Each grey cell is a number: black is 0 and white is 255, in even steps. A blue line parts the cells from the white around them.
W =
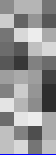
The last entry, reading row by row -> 192
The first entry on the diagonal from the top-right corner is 117
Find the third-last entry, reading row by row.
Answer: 216
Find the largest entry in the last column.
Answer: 216
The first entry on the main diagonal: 140
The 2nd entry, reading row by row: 181
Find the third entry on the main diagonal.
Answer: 237

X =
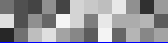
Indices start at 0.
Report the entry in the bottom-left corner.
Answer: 39
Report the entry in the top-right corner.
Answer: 154
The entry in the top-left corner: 113
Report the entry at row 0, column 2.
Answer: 68
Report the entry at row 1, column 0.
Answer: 223
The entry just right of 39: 113
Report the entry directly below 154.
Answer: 92
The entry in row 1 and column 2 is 144
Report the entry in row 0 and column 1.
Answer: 80

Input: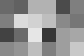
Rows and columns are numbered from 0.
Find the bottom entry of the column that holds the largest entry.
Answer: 190
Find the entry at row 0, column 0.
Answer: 106
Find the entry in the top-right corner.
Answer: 127
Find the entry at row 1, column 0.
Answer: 127
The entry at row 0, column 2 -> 178
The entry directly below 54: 127
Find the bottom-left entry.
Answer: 137

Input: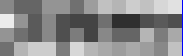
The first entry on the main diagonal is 136
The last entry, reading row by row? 193
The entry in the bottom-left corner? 112
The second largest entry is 225
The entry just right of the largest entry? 148
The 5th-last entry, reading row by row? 157
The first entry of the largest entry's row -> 236
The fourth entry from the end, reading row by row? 169
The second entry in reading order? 101
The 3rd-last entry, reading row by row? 157
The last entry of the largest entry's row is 79

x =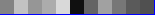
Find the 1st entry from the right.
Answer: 80
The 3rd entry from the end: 119
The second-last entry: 90

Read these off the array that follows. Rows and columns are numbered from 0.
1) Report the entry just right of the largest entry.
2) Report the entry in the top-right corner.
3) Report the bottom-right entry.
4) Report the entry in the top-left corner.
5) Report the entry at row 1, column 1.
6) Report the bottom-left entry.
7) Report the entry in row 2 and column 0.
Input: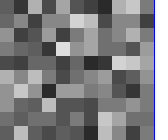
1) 147
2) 123
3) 123
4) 94
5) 135
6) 94
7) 147

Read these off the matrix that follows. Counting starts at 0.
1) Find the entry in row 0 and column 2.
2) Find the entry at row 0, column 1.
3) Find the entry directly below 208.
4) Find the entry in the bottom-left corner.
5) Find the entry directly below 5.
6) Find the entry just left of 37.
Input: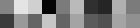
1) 208
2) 228
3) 100
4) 59
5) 198
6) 48

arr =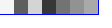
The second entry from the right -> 146
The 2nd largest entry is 212

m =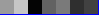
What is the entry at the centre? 98
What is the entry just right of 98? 122

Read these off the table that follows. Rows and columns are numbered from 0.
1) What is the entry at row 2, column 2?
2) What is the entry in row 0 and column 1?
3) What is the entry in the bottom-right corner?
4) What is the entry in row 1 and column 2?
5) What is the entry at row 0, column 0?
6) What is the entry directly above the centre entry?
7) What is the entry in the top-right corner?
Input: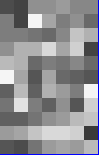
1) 116
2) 67
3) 186
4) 245
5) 76
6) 125
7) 135

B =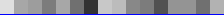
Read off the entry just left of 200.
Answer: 50
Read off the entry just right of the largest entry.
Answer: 167

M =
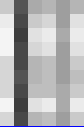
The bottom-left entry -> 214
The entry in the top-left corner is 202
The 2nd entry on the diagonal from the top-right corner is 158
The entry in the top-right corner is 181
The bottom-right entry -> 202
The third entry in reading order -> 170
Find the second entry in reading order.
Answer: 84

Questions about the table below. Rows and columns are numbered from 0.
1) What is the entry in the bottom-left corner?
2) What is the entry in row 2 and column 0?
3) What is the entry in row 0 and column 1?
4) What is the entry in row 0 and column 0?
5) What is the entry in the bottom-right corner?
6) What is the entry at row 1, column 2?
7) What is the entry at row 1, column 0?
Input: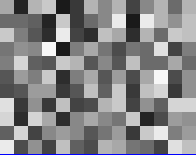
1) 235
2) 201
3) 36
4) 168
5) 192
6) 96
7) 107
